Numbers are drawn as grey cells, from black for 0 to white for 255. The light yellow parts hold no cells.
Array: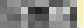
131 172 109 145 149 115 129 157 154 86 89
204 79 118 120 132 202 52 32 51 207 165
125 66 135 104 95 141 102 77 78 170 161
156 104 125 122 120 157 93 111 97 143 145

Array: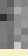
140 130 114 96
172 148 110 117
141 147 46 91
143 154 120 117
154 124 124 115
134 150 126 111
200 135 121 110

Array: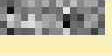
163 104 109 87 119 148 174 140 172 122 184 130 189 137 165
101 149 129 18 131 114 131 133 95 117 109 227 97 129 132
165 105 154 212 162 110 212 132 163 158 121 48 92 62 145
143 87 84 187 155 211 221 189 169 148 179 11 111 103 168
62 121 130 40 104 95 103 178 102 136 135 205 103 120 117

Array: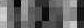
178 39 147 107 3 159 114 48 47 101 116 149
134 21 198 110 58 157 91 79 15 82 86 149
133 23 207 108 71 147 97 78 12 88 73 143
198 47 175 124 55 111 97 24 75 79 57 170

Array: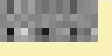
139 146 144 92 163 134 159 125 114 129 115 130 90 133
139 146 141 88 163 132 157 125 114 128 115 130 90 136
133 130 132 158 134 150 133 131 145 138 154 133 152 142
141 128 135 137 148 126 153 135 149 134 126 122 127 142
107 182 148 22 172 211 139 92 28 128 146 158 50 123
127 150 140 92 159 165 150 115 97 129 137 130 95 136

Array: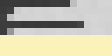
212 212 57 58 58 58 57 59 58 60 60 59 190 212 211 208
210 210 59 64 204 211 209 212 210 212 214 210 209 210 210 209
212 211 64 193 211 210 211 212 210 210 214 212 212 209 212 213
210 209 60 60 61 57 59 58 59 57 58 59 60 69 208 212
213 209 60 150 212 213 212 208 210 210 213 211 212 210 209 213
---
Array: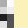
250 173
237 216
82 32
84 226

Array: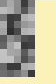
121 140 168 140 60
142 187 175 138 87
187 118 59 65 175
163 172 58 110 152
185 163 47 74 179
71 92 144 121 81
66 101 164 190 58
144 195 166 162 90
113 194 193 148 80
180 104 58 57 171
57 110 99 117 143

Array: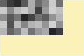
114 99 58 43 90 174 108 138 203
192 203 136 186 202 172 63 154 208
181 141 89 118 37 68 114 93 147
144 201 82 188 134 179 189 149 209
60 180 99 126 188 114 153 169 36

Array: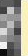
72 93 92
108 65 196
149 164 150
112 135 188
66 217 146
119 158 131
110 241 80
90 13 61

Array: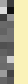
60 165
17 219
145 60
102 105
114 99
114 116
84 80
89 97
204 111
111 107
67 155
87 101

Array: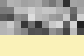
159 142 179 174 161 166 172 141 119 150 48 163
168 121 123 190 189 206 189 198 196 177 169 108
206 89 77 141 131 221 186 178 157 149 201 92
33 178 202 160 55 112 49 144 200 214 97 212
70 180 186 151 132 81 85 76 146 125 67 187

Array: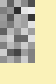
77 184 98 184 137
239 126 146 44 230
54 155 87 178 162
226 148 123 176 161
158 97 183 145 207
225 182 208 101 104
155 129 186 152 204
128 206 95 68 156
129 143 175 139 204

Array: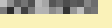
108 192 142 91 116 81 185 166 86 104 77 92 84 133
117 122 43 163 64 122 179 178 138 157 51 149 187 108
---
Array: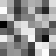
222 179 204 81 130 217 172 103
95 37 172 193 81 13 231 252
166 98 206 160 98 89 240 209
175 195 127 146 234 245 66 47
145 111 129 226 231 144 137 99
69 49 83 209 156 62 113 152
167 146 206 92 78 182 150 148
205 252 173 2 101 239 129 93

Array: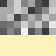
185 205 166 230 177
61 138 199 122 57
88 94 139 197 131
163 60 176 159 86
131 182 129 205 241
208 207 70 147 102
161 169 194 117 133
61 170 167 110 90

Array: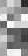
44 129 246 216 75 62 101 129
183 144 161 213 93 99 101 244
214 172 120 252 90 142 94 238
161 192 234 102 159 211 175 167

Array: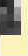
207 155 138 66 77
52 52 65 49 70
31 108 75 61 62

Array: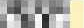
180 151 224 180
141 104 246 230
127 111 182 192
159 194 42 53
130 93 248 239
184 196 146 112
139 170 68 89
100 74 183 213
139 101 247 230
185 204 156 118

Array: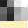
255 201 195
232 162 173
131 56 37
30 108 89
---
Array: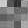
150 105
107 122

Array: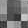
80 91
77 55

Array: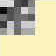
77 101
81 109

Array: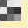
73 48
114 156

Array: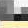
144 209
93 26

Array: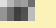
107 62
106 64

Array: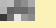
99 107
113 228

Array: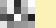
236 72
62 253
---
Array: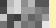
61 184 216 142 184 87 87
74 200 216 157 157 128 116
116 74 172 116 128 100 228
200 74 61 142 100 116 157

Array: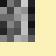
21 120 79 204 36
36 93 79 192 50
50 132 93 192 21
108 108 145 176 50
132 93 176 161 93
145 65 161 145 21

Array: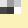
70 54 254
227 157 201

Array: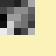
5 156 156 114 86
18 208 126 114 59
47 47 32 86 168
72 101 141 141 101
235 196 32 72 180

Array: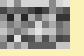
69 109 94 94 69 38 69 138 109 81
122 182 138 182 94 94 94 94 196 196
138 38 170 38 170 109 170 196 53 53
154 53 226 69 81 170 81 154 69 81
170 122 154 122 109 212 122 170 109 138
182 212 138 212 212 212 212 138 212 226
196 154 122 154 196 226 196 196 122 138

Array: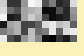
25 164 177 68 68 96 218 234 190 205 96
124 150 177 68 190 108 124 234 96 218 234
205 52 52 150 247 234 80 124 39 52 218
218 108 80 164 177 190 13 13 80 39 150
234 80 52 150 190 138 13 0 52 25 96
247 25 39 164 205 177 68 13 25 39 138

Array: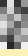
53 224 53 151
111 65 167 151
127 209 97 65
181 139 197 127
197 111 139 197
224 167 97 139
239 39 97 239
